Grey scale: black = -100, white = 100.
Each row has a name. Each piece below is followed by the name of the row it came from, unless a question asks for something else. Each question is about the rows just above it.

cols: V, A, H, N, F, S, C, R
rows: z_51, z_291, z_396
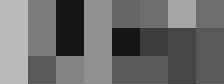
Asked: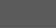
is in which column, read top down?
R
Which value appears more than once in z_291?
-83
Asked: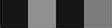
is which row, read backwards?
z_291
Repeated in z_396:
-30
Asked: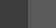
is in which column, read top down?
S

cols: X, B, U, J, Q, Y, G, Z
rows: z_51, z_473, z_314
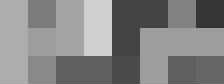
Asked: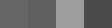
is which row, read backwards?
z_314
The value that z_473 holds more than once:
23
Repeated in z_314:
-25
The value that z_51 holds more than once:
-47
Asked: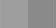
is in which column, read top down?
B

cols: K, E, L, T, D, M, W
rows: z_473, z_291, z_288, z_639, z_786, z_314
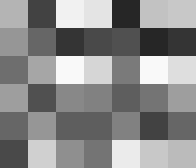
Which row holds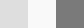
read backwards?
z_288
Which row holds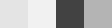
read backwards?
z_473
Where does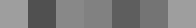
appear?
z_639
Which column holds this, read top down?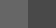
K
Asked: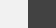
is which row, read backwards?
z_473
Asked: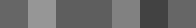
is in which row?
z_786
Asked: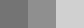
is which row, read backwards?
z_314

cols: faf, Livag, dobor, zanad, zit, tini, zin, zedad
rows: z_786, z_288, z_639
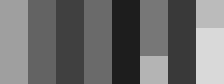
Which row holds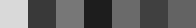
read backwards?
z_288
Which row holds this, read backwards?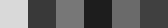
z_288
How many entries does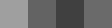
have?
4
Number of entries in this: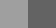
2

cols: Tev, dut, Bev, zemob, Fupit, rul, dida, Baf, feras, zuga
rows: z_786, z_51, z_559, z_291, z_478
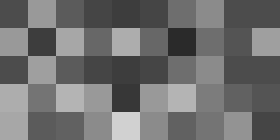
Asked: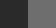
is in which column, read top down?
dida
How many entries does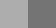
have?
2

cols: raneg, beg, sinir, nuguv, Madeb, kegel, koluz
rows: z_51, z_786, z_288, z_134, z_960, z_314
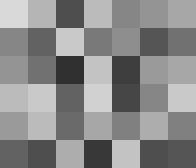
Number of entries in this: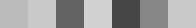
7
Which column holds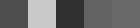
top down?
sinir

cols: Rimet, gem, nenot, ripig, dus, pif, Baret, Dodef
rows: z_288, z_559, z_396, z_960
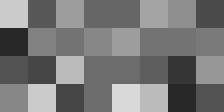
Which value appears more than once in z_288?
-20
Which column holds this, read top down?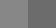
ripig
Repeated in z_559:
-10
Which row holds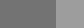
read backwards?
z_559
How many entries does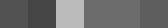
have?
6
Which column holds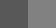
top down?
gem
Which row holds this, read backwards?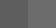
z_396

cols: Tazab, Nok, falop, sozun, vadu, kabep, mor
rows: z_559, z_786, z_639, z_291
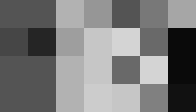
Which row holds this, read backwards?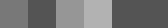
z_559
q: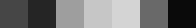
z_786
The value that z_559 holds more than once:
-34
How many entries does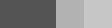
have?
4
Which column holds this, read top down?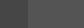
Tazab

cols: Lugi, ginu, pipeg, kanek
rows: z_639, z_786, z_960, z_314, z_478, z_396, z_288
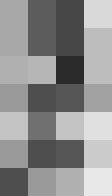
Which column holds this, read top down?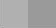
Lugi
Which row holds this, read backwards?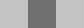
z_478
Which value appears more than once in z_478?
53
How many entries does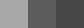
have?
3
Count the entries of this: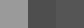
3
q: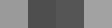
z_314

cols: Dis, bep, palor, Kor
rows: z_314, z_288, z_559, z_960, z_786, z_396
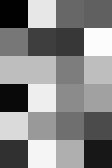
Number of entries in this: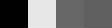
4
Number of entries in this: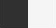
2
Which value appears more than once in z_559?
49
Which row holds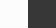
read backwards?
z_288
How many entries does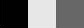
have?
3
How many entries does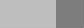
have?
3

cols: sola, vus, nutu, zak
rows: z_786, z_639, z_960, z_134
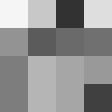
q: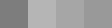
z_960
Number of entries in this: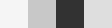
4
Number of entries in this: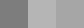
3
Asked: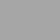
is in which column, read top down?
nutu

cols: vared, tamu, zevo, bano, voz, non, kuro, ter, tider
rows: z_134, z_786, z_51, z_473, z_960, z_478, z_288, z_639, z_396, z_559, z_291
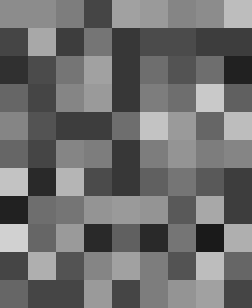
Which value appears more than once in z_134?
10
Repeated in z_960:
-52
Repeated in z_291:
-46
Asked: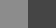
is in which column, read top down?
vared

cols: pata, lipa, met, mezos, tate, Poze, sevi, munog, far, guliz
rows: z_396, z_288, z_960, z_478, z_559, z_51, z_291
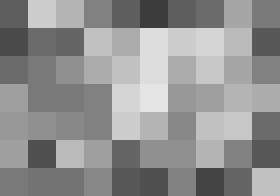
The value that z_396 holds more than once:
-26
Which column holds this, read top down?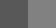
guliz
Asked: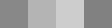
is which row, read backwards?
z_559
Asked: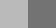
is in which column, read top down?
met

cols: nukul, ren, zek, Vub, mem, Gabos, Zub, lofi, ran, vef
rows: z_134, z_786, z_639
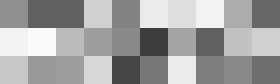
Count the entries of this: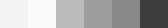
6
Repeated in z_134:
-25

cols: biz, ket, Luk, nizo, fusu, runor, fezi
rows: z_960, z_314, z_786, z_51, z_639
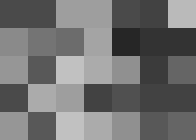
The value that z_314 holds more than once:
-60
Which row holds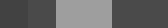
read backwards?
z_960
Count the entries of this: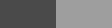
4
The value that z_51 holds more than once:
-48
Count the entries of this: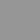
1
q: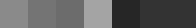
z_314
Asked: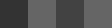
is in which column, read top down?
fezi

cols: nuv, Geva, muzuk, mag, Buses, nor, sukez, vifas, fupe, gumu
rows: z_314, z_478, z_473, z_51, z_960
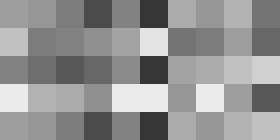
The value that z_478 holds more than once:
-3
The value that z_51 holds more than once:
84

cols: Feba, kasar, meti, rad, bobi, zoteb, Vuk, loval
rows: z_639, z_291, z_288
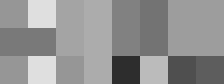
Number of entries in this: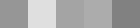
5
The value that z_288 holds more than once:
18
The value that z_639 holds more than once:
23

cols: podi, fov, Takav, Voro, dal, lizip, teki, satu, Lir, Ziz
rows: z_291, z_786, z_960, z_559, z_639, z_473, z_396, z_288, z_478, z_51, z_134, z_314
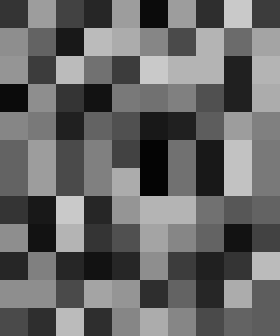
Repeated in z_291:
23
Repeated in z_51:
-70
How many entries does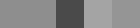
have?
5
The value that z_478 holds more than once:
-86
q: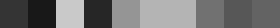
z_288

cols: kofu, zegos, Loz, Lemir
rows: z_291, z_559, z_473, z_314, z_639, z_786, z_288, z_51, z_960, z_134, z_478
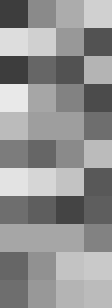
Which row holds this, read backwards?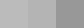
z_478
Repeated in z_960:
30
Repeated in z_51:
-26
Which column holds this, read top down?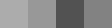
Loz
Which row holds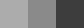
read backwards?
z_291

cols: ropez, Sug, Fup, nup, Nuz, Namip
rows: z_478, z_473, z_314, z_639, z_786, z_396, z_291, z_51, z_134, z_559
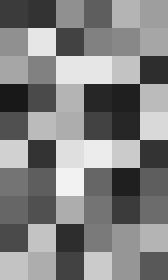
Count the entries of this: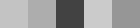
5
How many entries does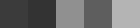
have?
5

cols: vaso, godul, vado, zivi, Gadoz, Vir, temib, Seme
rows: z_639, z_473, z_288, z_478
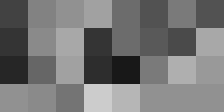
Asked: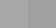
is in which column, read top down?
vado
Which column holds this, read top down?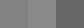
godul
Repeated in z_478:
14

